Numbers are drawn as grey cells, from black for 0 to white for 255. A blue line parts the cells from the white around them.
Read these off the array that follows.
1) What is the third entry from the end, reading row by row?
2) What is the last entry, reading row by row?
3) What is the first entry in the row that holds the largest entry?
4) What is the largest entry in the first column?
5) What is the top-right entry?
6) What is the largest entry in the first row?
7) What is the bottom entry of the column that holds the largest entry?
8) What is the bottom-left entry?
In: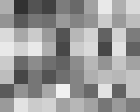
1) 118
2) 124
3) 90
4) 233
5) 218
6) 233
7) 162
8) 154

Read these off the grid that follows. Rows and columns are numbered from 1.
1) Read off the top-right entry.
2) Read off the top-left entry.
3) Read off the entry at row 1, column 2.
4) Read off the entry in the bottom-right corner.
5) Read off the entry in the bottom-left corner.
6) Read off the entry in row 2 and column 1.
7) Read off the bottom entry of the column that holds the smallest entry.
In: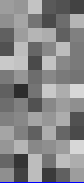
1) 66
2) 157
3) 150
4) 157
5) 143
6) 143
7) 66

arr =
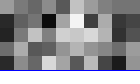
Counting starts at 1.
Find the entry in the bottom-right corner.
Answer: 148
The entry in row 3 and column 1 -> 35
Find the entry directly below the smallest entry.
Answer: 128
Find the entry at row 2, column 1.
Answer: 41
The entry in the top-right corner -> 116
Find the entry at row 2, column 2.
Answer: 96
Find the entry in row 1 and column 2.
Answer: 122
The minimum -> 12
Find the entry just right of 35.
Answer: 122
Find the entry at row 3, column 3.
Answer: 194
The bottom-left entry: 41
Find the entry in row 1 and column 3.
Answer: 103
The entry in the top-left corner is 156
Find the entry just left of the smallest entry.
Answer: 116
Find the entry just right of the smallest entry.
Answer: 164

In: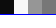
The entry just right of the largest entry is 150
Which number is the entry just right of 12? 248

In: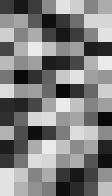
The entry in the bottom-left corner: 226
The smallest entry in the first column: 29
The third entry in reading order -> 59
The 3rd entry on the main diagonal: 172
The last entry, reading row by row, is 193
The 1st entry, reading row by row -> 59
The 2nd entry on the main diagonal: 165
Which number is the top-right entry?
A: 172
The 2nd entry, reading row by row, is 23
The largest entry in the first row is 226
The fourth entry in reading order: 139
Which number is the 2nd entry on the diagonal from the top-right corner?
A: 214
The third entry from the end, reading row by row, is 41

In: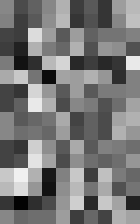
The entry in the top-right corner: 185
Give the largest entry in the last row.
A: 177
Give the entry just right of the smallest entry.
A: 46
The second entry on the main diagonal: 61
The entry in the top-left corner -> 135
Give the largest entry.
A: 240
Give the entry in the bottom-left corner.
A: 135
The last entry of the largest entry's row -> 103
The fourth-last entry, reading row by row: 103
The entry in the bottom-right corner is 163
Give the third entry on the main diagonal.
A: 220
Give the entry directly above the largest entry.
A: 81
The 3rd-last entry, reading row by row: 67
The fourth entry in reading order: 135
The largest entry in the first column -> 200
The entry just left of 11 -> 116
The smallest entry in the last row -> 61
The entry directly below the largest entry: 220
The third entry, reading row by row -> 97
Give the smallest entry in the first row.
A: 53
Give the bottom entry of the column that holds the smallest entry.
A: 103
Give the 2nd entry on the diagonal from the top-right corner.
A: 135
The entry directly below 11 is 150
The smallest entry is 3

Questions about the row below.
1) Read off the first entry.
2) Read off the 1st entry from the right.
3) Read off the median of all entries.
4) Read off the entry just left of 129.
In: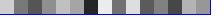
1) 206
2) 151
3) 143
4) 91
